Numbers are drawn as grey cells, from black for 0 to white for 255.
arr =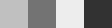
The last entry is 50
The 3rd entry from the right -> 115
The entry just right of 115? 237

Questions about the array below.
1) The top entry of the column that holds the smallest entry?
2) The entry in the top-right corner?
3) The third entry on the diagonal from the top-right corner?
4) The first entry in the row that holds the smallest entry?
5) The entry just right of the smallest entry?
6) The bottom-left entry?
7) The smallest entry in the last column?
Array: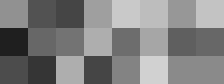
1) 145
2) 195
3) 209
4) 31
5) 103
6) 76
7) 103

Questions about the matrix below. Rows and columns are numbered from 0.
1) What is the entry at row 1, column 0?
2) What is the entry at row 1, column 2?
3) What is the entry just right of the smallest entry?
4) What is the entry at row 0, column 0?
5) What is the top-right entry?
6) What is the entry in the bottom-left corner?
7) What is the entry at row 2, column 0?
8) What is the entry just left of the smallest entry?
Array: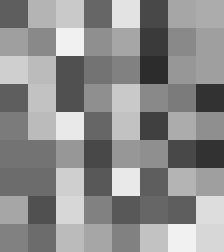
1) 159
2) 241
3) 151
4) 94
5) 172
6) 129
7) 207
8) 129

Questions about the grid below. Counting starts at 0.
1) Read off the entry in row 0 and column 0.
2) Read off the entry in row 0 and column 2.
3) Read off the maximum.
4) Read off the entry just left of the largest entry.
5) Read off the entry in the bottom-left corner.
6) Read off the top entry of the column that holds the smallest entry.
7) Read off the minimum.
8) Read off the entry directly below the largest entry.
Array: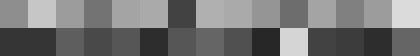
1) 142
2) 156
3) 219
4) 156
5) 53
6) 149
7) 39
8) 101

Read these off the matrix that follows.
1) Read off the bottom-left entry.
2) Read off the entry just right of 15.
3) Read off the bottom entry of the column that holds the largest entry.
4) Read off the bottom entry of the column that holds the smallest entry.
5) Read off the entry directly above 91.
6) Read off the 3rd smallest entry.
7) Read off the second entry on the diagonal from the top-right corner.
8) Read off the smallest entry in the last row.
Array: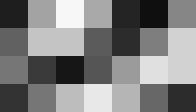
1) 51
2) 134
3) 189
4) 103
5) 169
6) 30
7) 126
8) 44

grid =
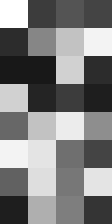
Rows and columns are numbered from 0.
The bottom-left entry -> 30
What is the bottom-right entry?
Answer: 52
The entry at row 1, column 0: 44
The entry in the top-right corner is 68
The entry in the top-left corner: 255
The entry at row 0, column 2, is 84
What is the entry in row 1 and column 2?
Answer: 194
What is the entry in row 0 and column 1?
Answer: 60

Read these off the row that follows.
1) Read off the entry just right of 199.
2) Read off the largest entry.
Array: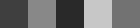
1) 114
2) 199

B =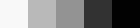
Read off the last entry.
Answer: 2
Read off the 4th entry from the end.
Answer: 185
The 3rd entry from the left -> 147

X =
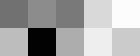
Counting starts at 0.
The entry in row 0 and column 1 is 140
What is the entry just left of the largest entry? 217
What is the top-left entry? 113

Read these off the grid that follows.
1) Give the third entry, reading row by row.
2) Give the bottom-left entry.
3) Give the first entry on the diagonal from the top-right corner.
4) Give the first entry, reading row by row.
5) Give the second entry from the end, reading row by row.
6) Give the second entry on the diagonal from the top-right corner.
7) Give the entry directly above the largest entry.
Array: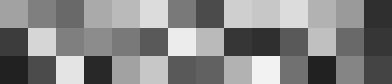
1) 105
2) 33
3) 47
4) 162
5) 133
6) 105
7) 47

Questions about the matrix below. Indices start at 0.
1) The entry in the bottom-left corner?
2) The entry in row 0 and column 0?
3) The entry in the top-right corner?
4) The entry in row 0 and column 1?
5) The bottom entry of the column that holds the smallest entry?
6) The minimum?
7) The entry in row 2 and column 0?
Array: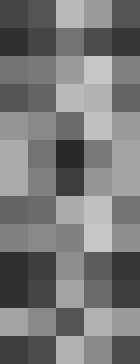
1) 61
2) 69
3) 85
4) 85
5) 178
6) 41
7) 115

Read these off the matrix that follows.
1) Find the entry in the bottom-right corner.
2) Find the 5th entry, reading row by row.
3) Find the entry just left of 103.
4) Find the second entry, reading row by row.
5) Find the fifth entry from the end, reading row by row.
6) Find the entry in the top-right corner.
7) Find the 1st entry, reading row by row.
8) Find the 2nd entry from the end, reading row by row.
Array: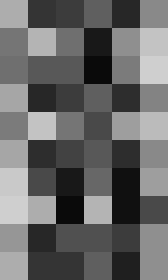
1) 143
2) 39
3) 24
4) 52
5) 52
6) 137
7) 173
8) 31

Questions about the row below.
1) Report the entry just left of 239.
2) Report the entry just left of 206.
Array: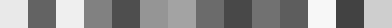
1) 99
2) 66

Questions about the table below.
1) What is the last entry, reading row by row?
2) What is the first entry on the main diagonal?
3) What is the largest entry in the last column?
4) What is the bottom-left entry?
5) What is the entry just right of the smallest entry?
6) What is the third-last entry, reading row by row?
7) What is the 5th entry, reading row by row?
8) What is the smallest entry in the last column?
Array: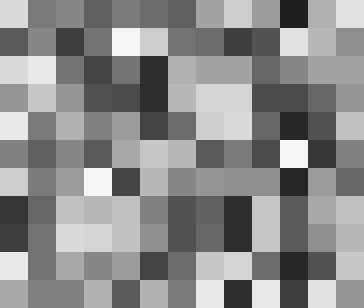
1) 149
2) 218
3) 225
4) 169
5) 177
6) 62
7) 122
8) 102
